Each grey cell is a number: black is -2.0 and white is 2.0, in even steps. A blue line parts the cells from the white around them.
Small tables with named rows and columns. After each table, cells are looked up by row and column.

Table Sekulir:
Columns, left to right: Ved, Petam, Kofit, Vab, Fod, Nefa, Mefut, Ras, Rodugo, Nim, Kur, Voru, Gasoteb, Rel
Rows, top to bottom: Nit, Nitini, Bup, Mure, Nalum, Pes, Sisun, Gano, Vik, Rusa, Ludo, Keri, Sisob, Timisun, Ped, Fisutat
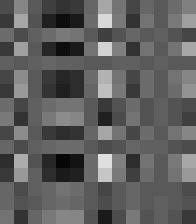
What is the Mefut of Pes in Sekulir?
-0.3
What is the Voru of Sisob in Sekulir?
-0.6
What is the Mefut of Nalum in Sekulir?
-0.6
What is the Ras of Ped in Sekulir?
-0.8
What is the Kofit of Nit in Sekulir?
-0.6
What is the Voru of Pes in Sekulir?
-0.6
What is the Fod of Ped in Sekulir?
-0.3
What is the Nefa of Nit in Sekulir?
-1.1
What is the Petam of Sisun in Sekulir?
0.4

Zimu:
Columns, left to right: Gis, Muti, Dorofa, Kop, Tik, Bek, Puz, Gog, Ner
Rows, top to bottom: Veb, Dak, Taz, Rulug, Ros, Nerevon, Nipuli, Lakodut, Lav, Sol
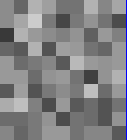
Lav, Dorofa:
-0.1
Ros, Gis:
0.4
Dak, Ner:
-0.8
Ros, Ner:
0.4
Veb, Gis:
0.2
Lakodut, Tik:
0.4

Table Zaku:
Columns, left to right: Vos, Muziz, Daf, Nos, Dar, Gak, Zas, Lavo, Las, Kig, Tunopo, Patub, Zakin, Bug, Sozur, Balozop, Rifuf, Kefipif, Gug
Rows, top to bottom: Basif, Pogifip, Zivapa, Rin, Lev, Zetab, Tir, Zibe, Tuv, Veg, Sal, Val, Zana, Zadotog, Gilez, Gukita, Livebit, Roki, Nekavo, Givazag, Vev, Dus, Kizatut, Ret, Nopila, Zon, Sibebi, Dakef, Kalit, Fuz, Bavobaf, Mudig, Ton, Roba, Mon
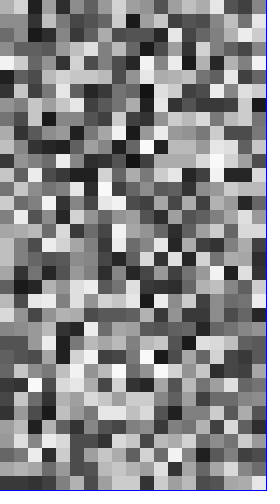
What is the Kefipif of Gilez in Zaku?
-1.4
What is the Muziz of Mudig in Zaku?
1.5
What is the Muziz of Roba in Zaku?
0.8
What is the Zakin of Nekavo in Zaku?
1.5
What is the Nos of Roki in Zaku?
1.7
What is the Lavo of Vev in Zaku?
-0.6
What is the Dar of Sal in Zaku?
-1.5
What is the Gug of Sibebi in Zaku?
0.6
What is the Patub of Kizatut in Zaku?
-1.1
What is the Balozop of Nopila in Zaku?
1.4
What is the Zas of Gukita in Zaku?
0.3
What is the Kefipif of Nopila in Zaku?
-0.5
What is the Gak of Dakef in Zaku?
1.6
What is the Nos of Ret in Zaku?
0.9
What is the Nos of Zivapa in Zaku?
-1.3
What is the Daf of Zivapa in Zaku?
-1.6
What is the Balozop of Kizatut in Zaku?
0.2
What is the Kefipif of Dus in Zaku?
-0.2

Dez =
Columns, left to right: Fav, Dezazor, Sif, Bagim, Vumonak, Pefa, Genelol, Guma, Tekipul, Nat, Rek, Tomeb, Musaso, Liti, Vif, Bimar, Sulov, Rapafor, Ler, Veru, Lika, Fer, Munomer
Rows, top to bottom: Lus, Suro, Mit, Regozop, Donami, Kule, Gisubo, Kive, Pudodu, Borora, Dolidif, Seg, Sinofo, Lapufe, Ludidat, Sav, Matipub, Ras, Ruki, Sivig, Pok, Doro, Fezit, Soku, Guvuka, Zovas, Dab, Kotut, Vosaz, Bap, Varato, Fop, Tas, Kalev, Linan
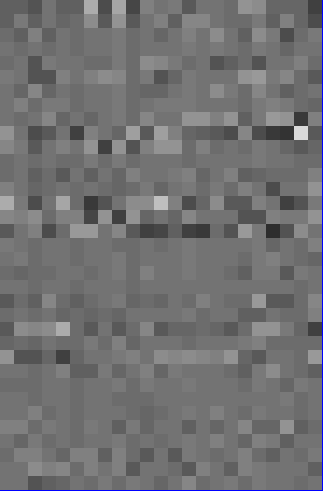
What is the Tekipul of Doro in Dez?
-0.1
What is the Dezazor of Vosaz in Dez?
-0.2
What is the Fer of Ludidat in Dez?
-0.7
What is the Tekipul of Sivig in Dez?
-0.1
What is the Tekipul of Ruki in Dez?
-0.1
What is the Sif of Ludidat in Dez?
-0.8
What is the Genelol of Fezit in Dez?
-0.4
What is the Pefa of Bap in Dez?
-0.3
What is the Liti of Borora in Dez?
-0.4
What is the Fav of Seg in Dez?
-0.3
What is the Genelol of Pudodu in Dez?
-0.4
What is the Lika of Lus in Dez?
-0.4
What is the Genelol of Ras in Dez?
-0.2
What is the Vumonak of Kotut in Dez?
-0.2
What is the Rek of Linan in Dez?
-0.2
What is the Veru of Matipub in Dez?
-1.3
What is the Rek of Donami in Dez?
0.2
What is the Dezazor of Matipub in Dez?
-0.2
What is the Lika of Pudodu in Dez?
0.3
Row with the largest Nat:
Borora

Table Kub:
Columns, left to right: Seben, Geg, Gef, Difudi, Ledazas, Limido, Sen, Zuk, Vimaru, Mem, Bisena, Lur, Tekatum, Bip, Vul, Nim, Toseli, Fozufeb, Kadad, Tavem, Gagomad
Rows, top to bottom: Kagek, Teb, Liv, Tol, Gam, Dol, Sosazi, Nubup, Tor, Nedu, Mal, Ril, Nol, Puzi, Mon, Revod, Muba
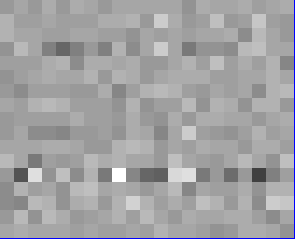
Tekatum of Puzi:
0.9
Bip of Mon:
0.5
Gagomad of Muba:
0.3
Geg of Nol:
-0.7
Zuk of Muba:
0.5
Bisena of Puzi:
0.4
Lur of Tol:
1.2
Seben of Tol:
0.3
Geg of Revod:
0.9
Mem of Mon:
1.3
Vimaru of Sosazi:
0.1
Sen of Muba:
0.6
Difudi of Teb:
0.6
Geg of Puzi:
0.8
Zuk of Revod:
0.6
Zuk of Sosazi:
0.7
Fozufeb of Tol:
0.9
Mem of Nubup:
0.8
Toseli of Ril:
0.6
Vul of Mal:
0.7
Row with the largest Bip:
Nol

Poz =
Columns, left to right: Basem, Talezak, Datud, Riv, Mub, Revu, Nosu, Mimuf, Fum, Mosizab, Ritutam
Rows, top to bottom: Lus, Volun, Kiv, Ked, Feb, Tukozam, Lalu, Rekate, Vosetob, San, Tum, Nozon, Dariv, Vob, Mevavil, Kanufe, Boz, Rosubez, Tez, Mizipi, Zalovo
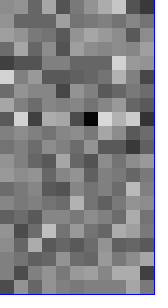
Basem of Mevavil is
0.1
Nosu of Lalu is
0.0
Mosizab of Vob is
0.9
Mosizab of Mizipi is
0.7
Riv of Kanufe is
0.1
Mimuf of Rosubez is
0.3
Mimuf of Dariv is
0.0
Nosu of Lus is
0.3
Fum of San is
0.2
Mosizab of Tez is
0.2
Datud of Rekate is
-0.3
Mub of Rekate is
0.0
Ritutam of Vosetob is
-1.2
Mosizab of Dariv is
-0.4
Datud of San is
0.0
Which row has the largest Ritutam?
Tez

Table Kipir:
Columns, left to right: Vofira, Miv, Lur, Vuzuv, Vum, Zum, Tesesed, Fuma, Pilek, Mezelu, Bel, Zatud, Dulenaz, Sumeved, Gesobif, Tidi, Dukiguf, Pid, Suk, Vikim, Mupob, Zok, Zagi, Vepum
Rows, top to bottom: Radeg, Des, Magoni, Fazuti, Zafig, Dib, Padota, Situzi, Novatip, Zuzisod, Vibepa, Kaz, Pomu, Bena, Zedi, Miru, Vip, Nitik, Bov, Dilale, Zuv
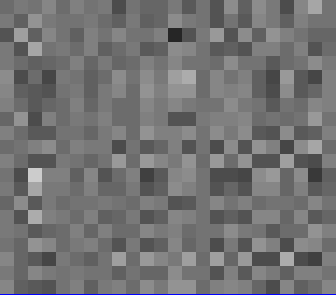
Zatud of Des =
-0.4
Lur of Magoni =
-0.5
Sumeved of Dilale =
-0.2
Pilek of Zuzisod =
0.1
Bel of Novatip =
0.0
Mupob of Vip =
-0.3
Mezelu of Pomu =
0.0
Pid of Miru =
-0.7
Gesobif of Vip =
-0.2
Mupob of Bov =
0.7
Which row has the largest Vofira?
Dib

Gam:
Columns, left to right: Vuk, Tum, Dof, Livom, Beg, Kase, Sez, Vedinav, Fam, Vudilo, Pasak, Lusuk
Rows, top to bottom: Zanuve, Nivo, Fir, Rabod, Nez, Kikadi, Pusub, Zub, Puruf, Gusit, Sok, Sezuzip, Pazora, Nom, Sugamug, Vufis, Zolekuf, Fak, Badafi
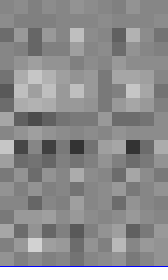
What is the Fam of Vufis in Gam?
0.2
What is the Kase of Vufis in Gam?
0.4
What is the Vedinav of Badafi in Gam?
0.2
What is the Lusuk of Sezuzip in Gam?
0.3
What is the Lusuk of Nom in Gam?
0.3
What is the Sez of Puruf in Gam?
-0.1
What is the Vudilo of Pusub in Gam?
1.1

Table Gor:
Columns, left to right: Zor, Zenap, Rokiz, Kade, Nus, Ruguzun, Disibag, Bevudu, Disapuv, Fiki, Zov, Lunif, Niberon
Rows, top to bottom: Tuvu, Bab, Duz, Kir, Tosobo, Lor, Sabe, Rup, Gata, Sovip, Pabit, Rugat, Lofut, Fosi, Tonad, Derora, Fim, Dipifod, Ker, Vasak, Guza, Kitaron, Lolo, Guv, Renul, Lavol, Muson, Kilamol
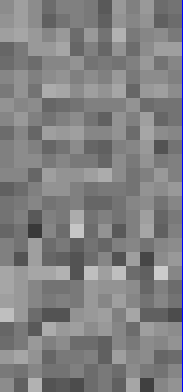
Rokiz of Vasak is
0.6
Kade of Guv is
0.7
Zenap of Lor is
0.3
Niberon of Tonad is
0.1
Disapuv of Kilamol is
-0.5
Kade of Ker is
-0.4
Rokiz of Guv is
-0.6
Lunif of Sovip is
0.2
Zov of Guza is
-0.4
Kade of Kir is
0.4
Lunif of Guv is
0.3
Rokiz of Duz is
0.4
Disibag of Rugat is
-0.1
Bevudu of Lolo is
0.5
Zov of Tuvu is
0.4
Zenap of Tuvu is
0.5

